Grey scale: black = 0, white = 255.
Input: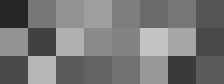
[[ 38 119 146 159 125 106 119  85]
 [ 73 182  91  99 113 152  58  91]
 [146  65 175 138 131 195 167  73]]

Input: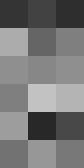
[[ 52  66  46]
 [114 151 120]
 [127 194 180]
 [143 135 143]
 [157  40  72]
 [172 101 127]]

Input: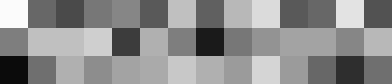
[[ 11 111 176 141 163 170 200 176 155 213 155 103  46 111]
 [126 192 192 207  60 176 126  26 119 147 163 163 134 184]
 [251 103  74 119 134  89 192  96 184 219  89 103 227  82]]

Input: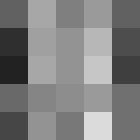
[[ 34 167 147 198  63]
 [ 47 160 147 183  77]
 [ 70 147 120 219 112]
 [ 97 167 127 154  97]
 [105 133 141 154 112]]

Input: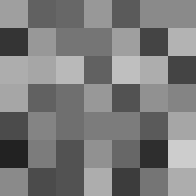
[[ 34 124  82 145 103  46 205]
 [ 52 152 117 117 159  68 179]
 [ 75 132 111 124 124  90 166]
 [138  75  82 173  60 117 173]
 [159  97 103 152  90 138 138]
 [166  97 111 152  82 145 132]
 [173 166 185  97 191 173  68]]

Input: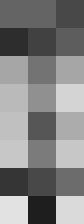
[[ 45  65  93]
 [ 53  72 108]
 [100 100  72]
 [166 115 166]
 [186 144 212]
 [192  86 172]
 [199 123 199]
 [226  30 218]]

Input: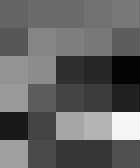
[[ 25  68 166 180 245]
 [ 87 133 127 120  93]
 [100 107 107 114 120]
 [147 140  47  39   4]
 [153  93  68  60  32]
 [160  74  54  54  80]]

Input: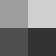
[[ 79  51]
 [157 207]]
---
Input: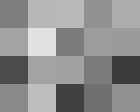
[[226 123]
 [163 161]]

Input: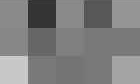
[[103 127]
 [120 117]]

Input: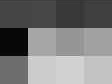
[[166 150]
 [205 209]]

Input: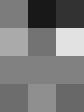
[[115 226]
 [129 129]]

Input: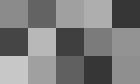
[[184  63]
 [160  96]]

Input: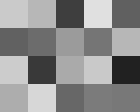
[[108 155]
 [ 57 170]]

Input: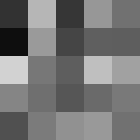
[[154  69]
 [119  94]]

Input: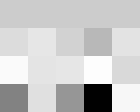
[[230 210]
 [228 230]]
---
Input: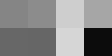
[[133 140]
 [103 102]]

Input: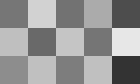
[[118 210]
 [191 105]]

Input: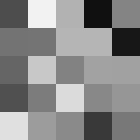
[[ 77 242]
 [115 116]]

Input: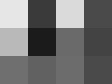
[[230  58]
 [185  27]]

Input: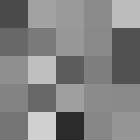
[[ 75 162]
 [104 122]]

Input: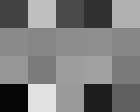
[[ 67 191]
 [138 134]]
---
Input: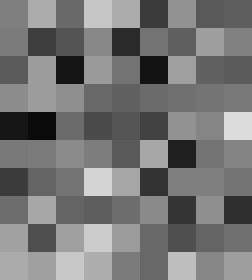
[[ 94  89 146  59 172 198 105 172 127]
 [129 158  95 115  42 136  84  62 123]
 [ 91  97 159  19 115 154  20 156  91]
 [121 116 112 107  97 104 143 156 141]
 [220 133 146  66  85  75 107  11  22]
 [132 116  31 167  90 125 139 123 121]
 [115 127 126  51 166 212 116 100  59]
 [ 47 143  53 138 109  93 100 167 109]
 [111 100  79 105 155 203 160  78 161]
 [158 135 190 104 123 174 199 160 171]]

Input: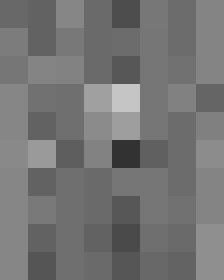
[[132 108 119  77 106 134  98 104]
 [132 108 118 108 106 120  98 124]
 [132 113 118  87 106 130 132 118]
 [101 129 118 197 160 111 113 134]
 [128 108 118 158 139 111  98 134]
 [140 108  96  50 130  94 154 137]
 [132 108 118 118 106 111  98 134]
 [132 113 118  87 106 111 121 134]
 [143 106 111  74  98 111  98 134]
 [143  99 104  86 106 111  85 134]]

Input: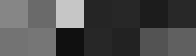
[[ 40  28  39  37 198 106 134]
 [ 96  83  34  39  16 118 115]]

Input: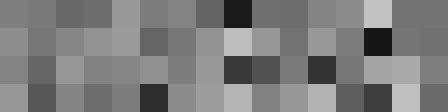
[[115 115 194 140 132 109 111  26 100 131 124 153 110 104 121 127]
 [113 117  22 124 153 114 151 189 147 118 101 154 146 133 119 142]
 [126 170 164 118  52 123  81  56 153 125 144 134 130 150 102 131]
 [106 191  62  95 178 151 129 180 156 140  46 125 109 132  87 151]]

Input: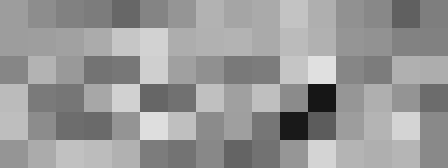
[[126  96 136 145 175 195 170 165 178 149 132 103 124 129 141 157]
 [129 130 146 149 177 187 170 179 177 173 210 198 171 161 158 157]
 [173 176 124 134 224 197 124 121 144 160 207 119 115 153 179 134]
 [108 148 175 150  22 139 191 160 192 113 102 209 167 118 122 187]
 [137 212 180 157  92  25 118 159 139 191 222 148 106 109 140 190]
 [137 181 175 180 212 150 114 100 136 115 124 177 188 193 171 149]]

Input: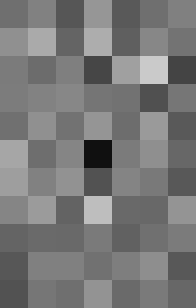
[[128 111  89 150  86 129 111]
 [115 135  95 173 100 170 144]
 [ 68 202 160  70 127 108 123]
 [118  80 114 117 135 130 124]
 [ 89 154 109 149 114 144 112]
 [103 143 123  16 133 110 166]
 [ 88 121 132  82 146 129 158]
 [148 104 105 190  99 155 133]
 [123 112  97 122 105 106 100]
 [ 88 142 126 113 128 128  87]
 [103 122 106 147 111 118  82]]

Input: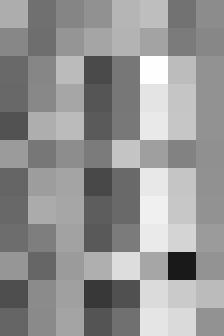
[[140 114 190 181 145 133 112 173]
 [135 123 163 179 165 149 110 135]
 [146 188 254 119  74 187 134 105]
 [146 197 228 119  85 166 136 104]
 [146 198 233 120  90 187 174  82]
 [144 130 159 196 123 141 119 155]
 [145 197 232 105  72 164 157 101]
 [146 199 240 105  93 166 171 104]
 [155 212 234 123  89 162 126 109]
 [147  25 166 221 175 155 102 150]
 [187 202 219  80  56 160 139  78]
 [146 218 229 112  84 164 138 101]]
